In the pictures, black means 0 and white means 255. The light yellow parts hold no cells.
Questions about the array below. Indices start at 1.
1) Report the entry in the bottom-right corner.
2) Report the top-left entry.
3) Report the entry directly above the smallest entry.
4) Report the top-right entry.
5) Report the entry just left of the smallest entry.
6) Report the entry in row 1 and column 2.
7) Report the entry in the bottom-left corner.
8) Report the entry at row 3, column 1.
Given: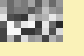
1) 138
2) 151
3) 192
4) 151
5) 106
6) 106
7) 67
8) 232

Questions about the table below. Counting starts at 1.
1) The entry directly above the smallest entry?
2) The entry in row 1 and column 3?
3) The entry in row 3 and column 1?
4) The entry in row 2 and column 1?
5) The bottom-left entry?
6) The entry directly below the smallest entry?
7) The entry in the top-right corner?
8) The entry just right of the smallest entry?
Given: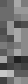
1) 168
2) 168
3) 108
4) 108
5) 65
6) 77
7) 123
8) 49
